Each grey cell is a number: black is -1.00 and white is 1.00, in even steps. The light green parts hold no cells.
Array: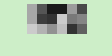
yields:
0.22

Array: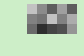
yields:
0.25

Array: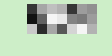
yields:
0.22

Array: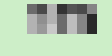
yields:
-0.42

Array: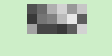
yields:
0.19

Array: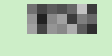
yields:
0.52

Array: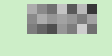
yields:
0.45
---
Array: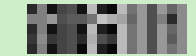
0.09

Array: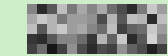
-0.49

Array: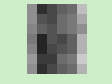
0.40

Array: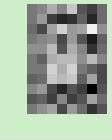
-0.34

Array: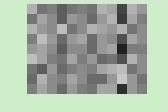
-0.01

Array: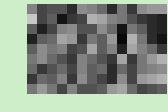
-0.26
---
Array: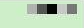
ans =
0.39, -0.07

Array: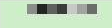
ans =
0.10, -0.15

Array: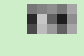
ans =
-0.07, 0.30

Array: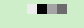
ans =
0.85, -0.15

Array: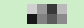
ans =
0.63, 0.09

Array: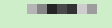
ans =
0.42, 0.23
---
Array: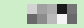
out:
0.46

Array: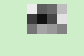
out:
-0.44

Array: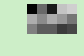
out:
0.36

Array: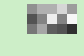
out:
0.86

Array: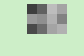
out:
0.39

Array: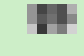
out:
-0.12
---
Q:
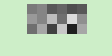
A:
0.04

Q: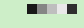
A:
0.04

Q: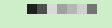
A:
-0.38

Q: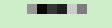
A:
-0.93

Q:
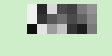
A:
-0.69

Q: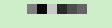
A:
-0.94

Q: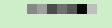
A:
0.25
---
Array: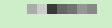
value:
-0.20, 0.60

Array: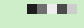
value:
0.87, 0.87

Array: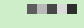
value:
-0.44, 0.71

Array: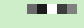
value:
0.99, 0.99

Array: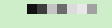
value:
-0.16, 0.82

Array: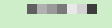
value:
-0.05, 0.82

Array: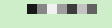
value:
0.24, 0.89

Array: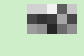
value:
-0.52, 0.90

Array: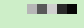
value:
0.62, 0.62
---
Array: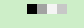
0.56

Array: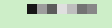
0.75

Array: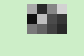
0.65

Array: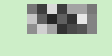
-0.52

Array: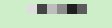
0.09

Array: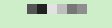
0.49
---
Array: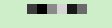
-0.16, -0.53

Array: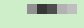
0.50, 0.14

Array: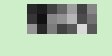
0.06, 0.15

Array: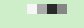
0.05, 0.93

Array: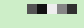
-0.62, -0.34

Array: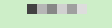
0.73, -0.48

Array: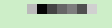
0.63, 0.46

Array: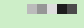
-0.41, 0.47

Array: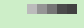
-0.49, 0.47
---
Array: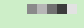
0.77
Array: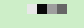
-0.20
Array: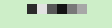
0.31
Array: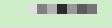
-0.08
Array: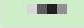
0.14
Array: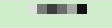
-0.85
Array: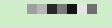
-0.13
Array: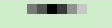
0.57
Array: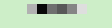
0.74
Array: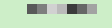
0.27
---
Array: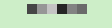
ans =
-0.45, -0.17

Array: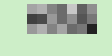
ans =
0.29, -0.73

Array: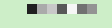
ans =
-0.75, 0.15

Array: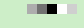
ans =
0.36, 0.62

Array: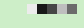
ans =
0.85, -0.16

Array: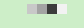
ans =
0.57, 0.90

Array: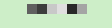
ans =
-0.25, 0.29
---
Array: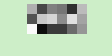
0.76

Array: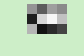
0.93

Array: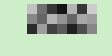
0.32

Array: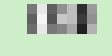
-0.54

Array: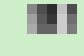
0.61

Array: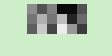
-0.72

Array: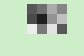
0.15
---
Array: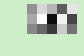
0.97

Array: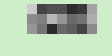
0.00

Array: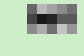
-0.81

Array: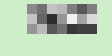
-0.21

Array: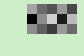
0.11

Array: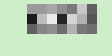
0.48
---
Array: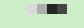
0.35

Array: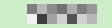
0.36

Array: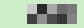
0.31

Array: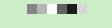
-0.24

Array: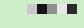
0.13

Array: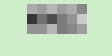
0.24

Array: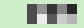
-0.58
